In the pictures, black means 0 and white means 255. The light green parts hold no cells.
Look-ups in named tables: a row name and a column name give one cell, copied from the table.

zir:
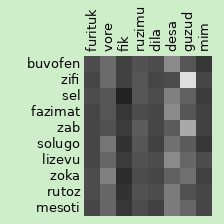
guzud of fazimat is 86
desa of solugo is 112
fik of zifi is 65
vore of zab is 81
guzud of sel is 96
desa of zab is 91
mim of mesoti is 70
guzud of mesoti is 102
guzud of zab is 169
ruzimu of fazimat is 76
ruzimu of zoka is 76
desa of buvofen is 138
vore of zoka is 128
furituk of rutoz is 76
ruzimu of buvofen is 81
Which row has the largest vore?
zoka

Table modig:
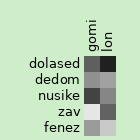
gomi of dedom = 144
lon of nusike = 134
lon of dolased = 32
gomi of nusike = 67
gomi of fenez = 155
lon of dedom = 161
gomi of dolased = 95
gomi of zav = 230
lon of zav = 98
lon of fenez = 201
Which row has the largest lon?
fenez

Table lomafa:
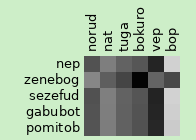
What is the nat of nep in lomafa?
126
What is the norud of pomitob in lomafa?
84
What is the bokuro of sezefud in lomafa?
85
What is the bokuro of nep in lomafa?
86
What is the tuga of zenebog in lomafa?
69
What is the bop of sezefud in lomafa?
210
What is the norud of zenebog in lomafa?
134
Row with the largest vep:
zenebog

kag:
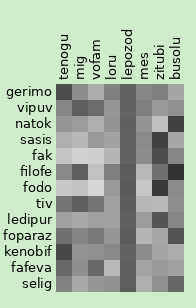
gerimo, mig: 140
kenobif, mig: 147
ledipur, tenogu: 160
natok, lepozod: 97
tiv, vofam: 117
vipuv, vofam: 109

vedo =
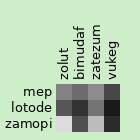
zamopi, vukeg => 43
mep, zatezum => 140
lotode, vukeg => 25
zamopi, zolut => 220
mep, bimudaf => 108
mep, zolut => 130
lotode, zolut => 85
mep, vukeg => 70
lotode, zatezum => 116
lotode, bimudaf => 50
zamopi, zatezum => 188
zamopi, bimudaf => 79

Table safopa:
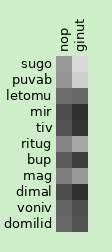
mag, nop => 127
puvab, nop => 149
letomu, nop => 109
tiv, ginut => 51
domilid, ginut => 83
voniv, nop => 100
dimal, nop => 77
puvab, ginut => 206
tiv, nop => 83
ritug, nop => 132
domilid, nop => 102
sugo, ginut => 216
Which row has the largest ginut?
sugo

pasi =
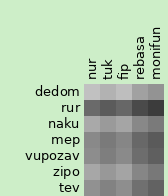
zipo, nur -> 167
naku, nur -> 169
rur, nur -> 106
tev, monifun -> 98
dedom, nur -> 193
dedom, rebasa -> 161
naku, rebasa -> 136
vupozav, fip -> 138

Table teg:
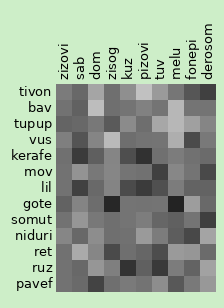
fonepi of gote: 157
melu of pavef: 88
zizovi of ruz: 114
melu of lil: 124
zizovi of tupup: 100
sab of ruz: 104
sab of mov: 147
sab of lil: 65
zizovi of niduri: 134
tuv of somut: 102
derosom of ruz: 162
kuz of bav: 116
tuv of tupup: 167
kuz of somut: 116
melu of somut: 96
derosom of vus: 121
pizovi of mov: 113
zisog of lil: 132

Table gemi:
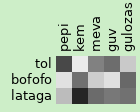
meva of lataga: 107
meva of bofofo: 205
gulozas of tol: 201
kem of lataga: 37
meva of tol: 129
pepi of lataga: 188
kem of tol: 235
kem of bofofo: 112
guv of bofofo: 224
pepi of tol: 72
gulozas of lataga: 113

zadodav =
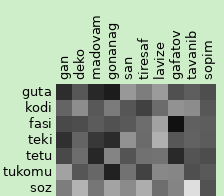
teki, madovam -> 56
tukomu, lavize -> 136
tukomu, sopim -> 89
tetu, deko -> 109
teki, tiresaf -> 107
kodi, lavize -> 108
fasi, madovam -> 91
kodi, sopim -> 87
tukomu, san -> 114
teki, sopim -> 92
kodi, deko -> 141
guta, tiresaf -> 125
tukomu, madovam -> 103
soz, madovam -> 118
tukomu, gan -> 162
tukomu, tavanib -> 79
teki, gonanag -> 43
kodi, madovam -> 88
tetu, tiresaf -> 113
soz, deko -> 179
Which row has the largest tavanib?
soz

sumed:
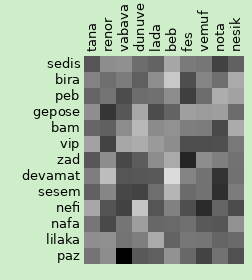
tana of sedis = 85
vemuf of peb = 109
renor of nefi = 84
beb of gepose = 99
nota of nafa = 86
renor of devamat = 189
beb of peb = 140
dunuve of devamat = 87
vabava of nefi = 66
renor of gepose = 53
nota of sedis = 66
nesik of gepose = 108
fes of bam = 126
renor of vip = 67
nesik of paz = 80
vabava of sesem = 71

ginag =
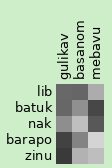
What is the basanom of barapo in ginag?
131
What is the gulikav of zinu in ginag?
58
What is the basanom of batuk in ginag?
144
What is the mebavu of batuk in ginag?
71
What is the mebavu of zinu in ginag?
190
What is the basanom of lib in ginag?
102
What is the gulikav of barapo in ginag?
66
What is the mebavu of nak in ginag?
88
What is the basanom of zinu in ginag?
178

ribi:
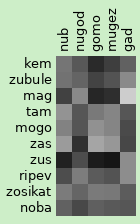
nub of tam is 147
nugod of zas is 48
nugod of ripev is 125
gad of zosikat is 92
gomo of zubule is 67
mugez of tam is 133
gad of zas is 71
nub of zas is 155
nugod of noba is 72
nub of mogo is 130
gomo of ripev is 91
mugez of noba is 89
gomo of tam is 121
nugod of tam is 86
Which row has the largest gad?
mag

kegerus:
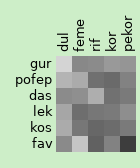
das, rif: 174
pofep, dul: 180
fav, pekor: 61
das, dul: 139
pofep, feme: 171
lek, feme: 110
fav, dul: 138
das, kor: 113
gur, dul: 212
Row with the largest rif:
das

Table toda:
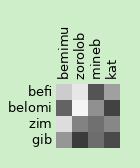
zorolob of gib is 59
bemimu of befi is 204
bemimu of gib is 150
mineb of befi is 84
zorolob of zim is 130
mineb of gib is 109
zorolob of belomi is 245
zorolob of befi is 231
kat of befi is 160
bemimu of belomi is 99
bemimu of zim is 221
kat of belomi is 66
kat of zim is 135

